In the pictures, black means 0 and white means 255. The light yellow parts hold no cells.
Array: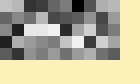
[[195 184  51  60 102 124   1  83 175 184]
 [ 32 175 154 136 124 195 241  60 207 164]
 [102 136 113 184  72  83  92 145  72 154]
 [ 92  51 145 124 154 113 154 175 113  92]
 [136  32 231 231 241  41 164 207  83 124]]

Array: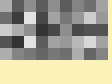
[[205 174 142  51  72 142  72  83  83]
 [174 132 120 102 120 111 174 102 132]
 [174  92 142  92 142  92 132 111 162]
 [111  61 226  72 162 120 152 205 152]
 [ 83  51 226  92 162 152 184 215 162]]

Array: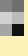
[[209 187]
 [131 110]
 [165  17]]

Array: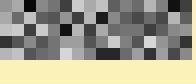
[[193 203  63 203 128  17 181  63 170 107 116 116  63  95 137 148]
 [181 193  85 107 116 214 170 128  39  39 107 158  51 158  73 137]
 [148 170   8 137 116  63 203 170 193  95 128 107 181 128  17  63]
 [170 107 193  95  85 148  63 181  28 137  95  73 107  73 181  95]
 [ 51  85 137  85 116 158 158  85 128 203 128  85 214 148 116  51]]

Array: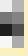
[[237 181]
 [247 172]
 [119 131]
 [ 30  79]]

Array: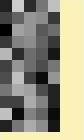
[[ 33 204  44 118 192]
 [ 77 192  65  11 149]
 [118 171 161  77  33]
 [  1 161 149  89 109]
 [ 65 149 109  77 118]
 [ 56 130 140  99  56]
 [ 33 118 171 140  22]
 [ 65  99 149 140  56]
 [ 65  65 171 130  33]
 [183  44 109  89  22]
 [192  11 130  99  11]]

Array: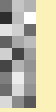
[[127 236 157]
 [108 217 147]
 [227 208 108]
 [117 197 178]
 [ 45 188 254]
 [ 69 178 147]
 [ 97 167 188]
 [217 138  88]
 [208  69 157]]
